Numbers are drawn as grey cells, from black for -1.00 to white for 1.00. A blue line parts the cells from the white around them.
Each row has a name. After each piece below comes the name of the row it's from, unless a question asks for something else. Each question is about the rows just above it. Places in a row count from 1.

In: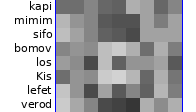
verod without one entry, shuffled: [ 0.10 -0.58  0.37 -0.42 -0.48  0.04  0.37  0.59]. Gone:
[0.32]
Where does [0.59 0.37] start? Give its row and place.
bomov, 5
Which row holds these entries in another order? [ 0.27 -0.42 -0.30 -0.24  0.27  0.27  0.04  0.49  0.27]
sifo
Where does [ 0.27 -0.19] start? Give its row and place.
kapi, 7
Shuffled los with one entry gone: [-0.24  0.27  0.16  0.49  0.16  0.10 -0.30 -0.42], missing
[0.22]
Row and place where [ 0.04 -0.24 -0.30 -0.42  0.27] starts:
sifo, 3
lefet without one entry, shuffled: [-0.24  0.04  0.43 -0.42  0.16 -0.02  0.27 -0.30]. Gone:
[0.54]

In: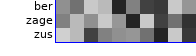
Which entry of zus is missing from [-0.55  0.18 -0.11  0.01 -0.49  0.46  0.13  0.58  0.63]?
[-0.72]
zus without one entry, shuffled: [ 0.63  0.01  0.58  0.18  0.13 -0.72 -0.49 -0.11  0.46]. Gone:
[-0.55]
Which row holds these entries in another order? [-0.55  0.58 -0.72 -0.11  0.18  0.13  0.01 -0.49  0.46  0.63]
zus
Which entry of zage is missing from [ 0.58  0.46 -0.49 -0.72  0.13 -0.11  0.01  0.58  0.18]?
[-0.61]
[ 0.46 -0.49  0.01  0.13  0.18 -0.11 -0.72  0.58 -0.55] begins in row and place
zus, 2
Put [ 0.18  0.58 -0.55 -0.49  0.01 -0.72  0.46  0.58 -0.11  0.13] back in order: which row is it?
ber
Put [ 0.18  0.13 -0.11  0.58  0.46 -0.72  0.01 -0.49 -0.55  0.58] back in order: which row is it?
ber

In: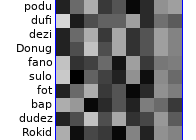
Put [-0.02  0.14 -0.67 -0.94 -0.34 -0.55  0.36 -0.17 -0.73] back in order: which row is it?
fot
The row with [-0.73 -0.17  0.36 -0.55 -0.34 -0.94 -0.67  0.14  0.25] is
podu

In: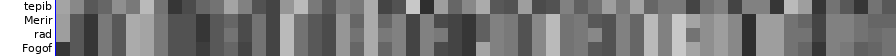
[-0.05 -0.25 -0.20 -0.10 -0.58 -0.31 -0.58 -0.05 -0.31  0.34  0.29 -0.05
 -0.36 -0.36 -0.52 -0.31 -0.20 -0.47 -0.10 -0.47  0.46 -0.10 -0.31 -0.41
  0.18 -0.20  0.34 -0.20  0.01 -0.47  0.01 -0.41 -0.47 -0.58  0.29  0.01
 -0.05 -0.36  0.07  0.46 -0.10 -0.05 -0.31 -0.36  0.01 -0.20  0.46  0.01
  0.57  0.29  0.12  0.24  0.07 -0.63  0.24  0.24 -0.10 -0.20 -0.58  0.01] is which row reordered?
Fogof
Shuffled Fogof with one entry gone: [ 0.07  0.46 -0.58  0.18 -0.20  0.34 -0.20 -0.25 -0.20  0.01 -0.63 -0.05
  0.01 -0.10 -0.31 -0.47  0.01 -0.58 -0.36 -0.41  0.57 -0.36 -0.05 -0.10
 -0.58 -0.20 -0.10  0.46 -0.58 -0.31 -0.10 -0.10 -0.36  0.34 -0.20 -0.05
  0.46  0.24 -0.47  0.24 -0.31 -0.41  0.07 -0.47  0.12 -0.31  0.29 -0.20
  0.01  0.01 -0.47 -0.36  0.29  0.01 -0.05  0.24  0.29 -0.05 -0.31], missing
[-0.52]
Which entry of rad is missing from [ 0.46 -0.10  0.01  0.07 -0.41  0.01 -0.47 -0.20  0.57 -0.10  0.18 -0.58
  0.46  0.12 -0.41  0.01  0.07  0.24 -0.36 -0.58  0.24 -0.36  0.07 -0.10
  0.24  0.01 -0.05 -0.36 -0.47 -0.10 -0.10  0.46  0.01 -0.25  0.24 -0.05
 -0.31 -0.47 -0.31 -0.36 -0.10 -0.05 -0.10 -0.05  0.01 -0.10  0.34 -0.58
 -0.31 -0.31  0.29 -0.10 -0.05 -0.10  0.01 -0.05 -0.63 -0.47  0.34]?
[-0.15]

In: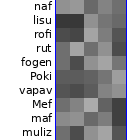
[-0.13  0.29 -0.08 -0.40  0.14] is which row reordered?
fogen
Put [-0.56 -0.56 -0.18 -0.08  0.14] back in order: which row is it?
lisu
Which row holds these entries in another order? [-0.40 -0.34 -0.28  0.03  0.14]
vapav
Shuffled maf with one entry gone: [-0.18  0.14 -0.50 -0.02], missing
[0.09]
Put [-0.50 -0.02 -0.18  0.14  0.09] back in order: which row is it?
maf
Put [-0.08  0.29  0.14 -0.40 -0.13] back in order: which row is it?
fogen
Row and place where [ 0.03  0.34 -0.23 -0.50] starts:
Mef, 2

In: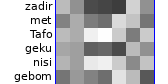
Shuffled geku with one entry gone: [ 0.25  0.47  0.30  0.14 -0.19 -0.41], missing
[-0.25]
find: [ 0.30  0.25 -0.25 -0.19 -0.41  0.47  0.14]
geku
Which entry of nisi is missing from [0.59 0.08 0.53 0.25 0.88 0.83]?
[0.41]

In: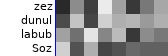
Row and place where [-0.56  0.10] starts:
labub, 6
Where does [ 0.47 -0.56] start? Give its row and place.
labub, 5
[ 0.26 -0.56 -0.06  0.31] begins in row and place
zez, 5
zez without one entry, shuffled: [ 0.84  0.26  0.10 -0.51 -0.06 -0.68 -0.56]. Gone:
[0.31]
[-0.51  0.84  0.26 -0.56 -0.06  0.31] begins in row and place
zez, 3
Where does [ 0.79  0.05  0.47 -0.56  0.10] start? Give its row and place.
labub, 3

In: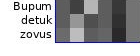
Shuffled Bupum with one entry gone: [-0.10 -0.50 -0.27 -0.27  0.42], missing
[-0.56]
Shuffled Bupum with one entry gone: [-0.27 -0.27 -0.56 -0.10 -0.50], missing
[0.42]
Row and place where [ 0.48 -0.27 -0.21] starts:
zovus, 2
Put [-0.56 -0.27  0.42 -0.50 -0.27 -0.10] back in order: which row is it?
Bupum
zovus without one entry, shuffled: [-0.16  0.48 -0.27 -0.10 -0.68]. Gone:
[-0.21]

